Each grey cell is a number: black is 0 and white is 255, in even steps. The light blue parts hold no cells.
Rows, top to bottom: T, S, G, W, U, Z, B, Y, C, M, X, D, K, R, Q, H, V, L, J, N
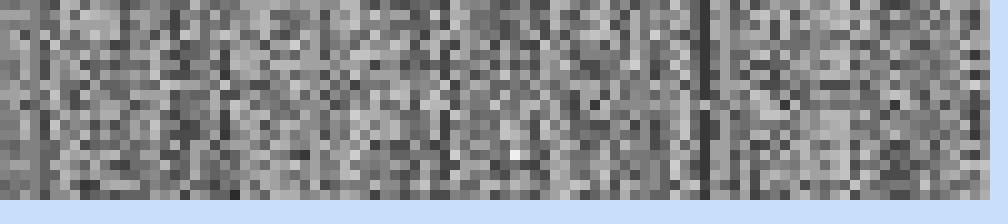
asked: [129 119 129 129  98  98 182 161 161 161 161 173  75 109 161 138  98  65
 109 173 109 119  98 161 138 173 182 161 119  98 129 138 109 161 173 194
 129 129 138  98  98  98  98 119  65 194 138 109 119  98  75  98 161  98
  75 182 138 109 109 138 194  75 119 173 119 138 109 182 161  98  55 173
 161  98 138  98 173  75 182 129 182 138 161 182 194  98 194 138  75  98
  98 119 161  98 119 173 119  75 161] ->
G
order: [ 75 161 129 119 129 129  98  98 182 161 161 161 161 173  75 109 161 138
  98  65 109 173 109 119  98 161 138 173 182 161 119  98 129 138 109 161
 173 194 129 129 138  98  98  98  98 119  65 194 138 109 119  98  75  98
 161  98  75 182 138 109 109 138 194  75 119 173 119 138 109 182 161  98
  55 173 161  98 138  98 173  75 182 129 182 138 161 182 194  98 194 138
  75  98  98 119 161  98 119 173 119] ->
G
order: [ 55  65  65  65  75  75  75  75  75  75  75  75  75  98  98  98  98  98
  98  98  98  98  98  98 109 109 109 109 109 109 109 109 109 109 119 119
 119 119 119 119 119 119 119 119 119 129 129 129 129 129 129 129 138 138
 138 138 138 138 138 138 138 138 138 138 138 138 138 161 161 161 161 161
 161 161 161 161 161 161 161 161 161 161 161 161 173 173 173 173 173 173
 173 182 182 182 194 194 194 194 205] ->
V
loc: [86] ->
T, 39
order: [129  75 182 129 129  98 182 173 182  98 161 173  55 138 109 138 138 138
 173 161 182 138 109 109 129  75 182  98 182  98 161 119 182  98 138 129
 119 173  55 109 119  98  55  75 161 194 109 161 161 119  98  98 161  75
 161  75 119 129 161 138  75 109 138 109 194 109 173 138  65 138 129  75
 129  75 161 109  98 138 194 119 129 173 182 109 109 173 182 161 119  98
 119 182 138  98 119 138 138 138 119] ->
R
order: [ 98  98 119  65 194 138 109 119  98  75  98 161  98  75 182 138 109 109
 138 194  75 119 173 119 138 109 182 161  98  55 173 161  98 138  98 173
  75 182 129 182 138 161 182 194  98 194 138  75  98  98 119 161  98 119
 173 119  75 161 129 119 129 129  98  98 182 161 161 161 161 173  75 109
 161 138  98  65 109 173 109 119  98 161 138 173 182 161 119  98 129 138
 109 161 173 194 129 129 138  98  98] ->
G

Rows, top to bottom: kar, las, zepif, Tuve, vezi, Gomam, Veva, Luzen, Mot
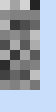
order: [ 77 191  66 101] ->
Luzen
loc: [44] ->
Veva, 0
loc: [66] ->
Luzen, 0
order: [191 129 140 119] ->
Tuve
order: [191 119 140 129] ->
Tuve
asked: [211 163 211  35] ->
kar
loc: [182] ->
zepif, 0

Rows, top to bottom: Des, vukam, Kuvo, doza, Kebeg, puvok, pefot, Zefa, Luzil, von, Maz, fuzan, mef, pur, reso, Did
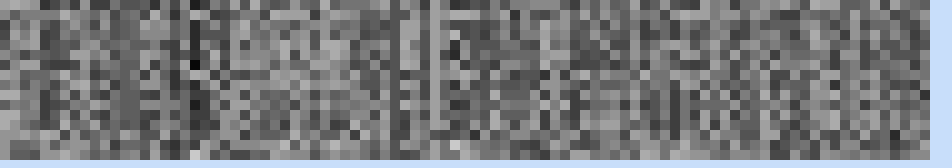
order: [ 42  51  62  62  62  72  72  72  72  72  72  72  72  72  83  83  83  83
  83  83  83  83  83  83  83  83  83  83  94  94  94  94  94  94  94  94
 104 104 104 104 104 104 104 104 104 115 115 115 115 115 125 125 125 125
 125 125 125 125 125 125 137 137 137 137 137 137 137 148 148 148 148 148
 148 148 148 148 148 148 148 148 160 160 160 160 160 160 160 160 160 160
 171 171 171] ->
puvok
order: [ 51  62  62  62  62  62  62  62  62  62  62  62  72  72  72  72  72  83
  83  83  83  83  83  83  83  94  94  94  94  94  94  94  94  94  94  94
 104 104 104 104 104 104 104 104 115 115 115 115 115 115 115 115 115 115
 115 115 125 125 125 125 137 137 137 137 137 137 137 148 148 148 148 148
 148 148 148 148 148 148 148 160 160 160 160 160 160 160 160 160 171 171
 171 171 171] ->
mef

